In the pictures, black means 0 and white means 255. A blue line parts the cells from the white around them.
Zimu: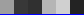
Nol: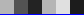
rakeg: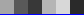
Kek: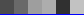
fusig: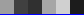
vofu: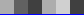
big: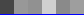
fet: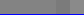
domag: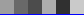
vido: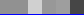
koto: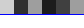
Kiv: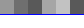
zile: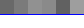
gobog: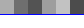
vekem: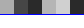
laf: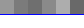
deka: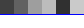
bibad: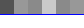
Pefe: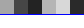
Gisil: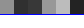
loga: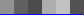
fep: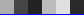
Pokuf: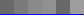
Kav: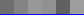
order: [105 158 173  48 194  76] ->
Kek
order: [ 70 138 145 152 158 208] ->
big
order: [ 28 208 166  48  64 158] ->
fusig

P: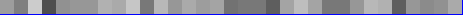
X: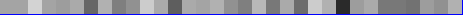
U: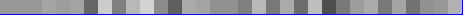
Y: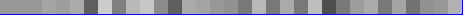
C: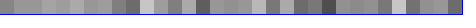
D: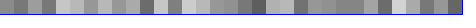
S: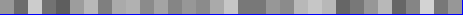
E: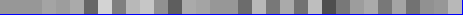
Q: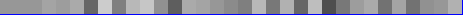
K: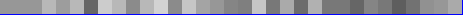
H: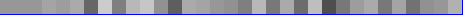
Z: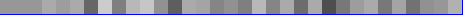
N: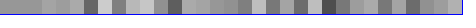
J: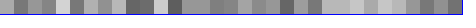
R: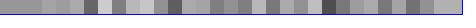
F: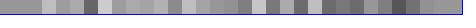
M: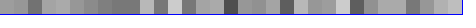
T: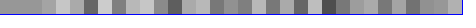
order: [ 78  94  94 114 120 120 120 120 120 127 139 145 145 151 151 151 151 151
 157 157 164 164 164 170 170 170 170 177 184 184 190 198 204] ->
Y
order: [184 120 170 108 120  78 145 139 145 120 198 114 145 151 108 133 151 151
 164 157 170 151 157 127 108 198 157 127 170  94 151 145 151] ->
C
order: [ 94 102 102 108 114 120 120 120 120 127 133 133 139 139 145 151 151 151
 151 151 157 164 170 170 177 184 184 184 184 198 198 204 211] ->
K
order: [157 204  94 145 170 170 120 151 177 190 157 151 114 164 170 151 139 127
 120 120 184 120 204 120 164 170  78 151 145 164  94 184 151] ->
M
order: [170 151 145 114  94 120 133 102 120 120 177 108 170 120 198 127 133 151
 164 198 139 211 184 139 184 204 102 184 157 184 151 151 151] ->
K
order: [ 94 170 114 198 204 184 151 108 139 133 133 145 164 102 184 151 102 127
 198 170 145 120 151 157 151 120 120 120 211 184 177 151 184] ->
J

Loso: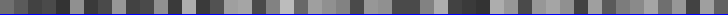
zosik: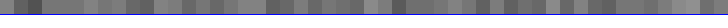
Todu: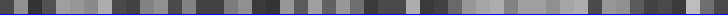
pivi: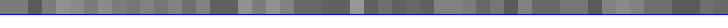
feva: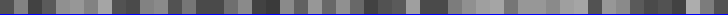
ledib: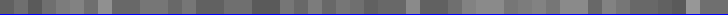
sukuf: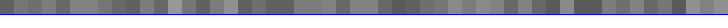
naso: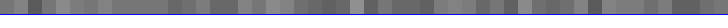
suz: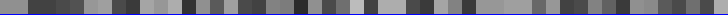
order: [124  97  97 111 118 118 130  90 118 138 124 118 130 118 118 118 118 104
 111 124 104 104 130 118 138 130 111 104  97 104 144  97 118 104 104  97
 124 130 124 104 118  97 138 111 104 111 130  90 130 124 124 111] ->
naso
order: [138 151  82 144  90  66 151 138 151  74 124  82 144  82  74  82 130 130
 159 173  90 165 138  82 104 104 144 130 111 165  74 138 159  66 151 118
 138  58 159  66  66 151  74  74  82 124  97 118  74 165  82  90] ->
feva
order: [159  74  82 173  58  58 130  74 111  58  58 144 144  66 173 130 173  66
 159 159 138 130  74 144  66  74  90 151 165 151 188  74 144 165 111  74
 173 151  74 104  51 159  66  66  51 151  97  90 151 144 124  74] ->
Todu
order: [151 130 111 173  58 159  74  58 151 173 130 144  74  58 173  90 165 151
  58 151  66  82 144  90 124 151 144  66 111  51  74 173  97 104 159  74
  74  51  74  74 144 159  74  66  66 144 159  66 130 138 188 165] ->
Todu
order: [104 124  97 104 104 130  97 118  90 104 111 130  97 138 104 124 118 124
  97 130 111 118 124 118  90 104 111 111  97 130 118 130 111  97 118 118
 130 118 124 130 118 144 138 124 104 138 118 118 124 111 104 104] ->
naso
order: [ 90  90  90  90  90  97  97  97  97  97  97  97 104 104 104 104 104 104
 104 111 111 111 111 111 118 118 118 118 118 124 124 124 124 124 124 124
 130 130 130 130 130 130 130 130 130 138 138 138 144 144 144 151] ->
pivi

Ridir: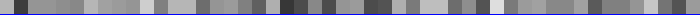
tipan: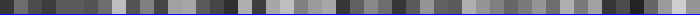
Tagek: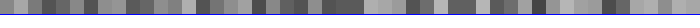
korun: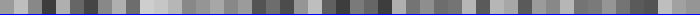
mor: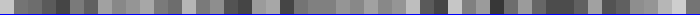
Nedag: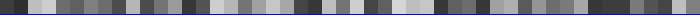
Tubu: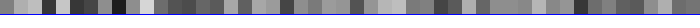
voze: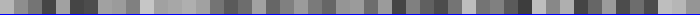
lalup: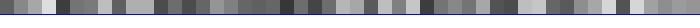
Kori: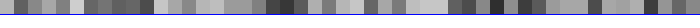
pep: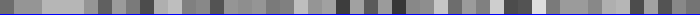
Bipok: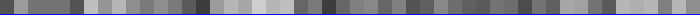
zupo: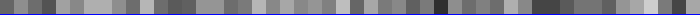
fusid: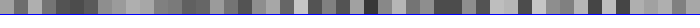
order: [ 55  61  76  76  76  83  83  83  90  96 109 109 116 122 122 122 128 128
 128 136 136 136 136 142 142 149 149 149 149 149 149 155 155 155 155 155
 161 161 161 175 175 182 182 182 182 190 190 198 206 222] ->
pep
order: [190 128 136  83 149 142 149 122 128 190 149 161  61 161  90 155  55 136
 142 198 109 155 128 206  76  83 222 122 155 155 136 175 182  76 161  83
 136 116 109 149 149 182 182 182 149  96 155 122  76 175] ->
pep

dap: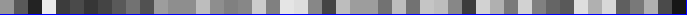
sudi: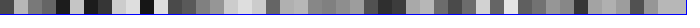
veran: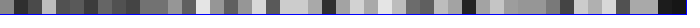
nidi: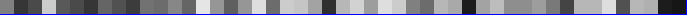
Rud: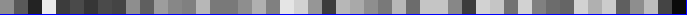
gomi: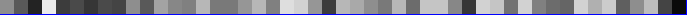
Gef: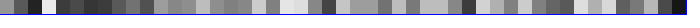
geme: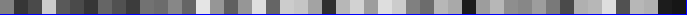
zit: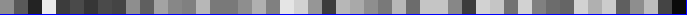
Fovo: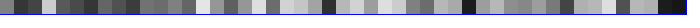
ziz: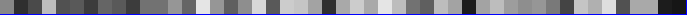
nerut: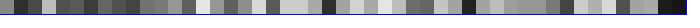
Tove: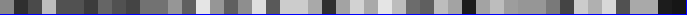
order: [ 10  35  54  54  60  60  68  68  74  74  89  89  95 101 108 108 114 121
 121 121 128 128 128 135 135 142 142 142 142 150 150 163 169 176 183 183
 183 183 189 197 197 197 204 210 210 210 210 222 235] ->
gomi
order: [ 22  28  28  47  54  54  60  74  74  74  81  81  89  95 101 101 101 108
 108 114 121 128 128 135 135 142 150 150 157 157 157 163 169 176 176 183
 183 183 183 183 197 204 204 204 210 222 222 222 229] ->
geme
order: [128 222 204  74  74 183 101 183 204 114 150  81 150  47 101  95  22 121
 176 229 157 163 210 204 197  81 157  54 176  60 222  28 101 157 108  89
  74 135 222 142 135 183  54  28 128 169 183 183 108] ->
geme
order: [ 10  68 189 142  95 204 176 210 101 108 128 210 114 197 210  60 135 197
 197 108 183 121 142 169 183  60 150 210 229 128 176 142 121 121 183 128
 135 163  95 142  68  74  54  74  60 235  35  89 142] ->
zit
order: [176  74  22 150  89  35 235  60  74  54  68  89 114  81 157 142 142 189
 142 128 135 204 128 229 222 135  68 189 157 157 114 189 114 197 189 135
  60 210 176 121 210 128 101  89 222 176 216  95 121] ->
dap

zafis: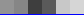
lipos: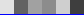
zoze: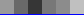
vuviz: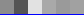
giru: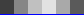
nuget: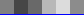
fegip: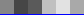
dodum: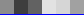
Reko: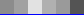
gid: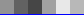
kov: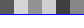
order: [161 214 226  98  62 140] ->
dodum
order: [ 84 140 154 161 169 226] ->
vuviz
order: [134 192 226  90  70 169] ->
fegip
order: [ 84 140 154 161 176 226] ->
Reko
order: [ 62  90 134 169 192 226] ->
giru
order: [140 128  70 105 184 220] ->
nuget
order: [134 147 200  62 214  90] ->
zafis

